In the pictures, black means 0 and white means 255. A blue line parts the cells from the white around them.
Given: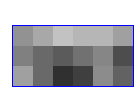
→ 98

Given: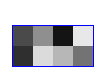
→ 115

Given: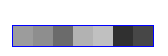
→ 71

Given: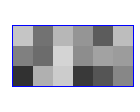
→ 135

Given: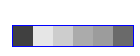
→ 106

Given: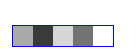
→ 255

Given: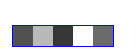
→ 107

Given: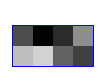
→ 64

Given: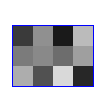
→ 39

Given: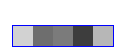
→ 183
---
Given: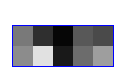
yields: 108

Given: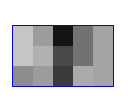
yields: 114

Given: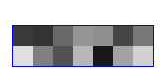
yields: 162

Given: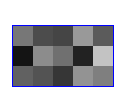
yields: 34

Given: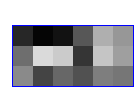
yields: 197

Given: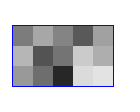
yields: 203

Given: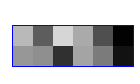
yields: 123

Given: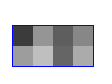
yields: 101

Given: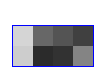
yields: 50
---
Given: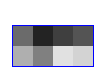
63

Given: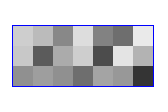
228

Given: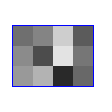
227

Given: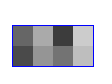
60

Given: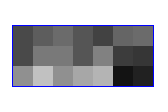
60

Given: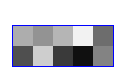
242

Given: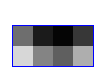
5
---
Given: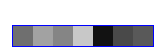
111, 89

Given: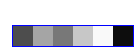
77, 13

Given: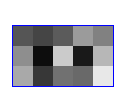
85, 232

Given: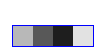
184, 226

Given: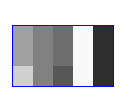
160, 46

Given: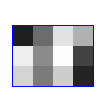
30, 36

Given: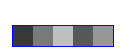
56, 151

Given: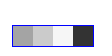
164, 51

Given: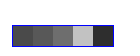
74, 46

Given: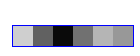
207, 152
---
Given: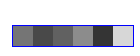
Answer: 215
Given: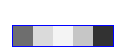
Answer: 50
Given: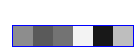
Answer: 190
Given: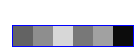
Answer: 12
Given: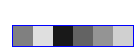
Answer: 208
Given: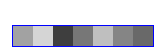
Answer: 105
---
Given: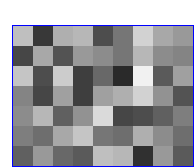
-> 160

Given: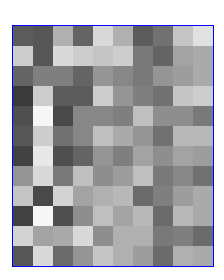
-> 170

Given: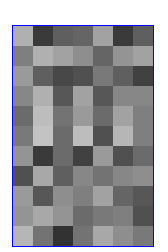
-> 65

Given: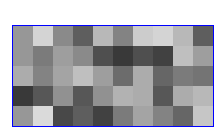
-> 116

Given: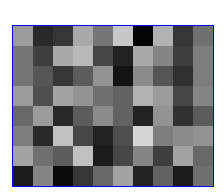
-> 125

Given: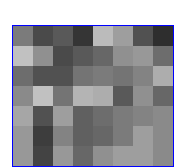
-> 173
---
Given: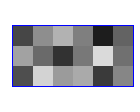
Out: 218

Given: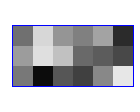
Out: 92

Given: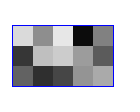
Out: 156

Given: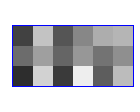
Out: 115

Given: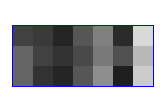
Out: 80

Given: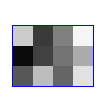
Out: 115

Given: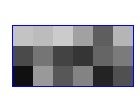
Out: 101

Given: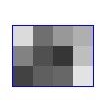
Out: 54

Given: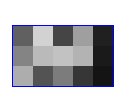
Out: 179
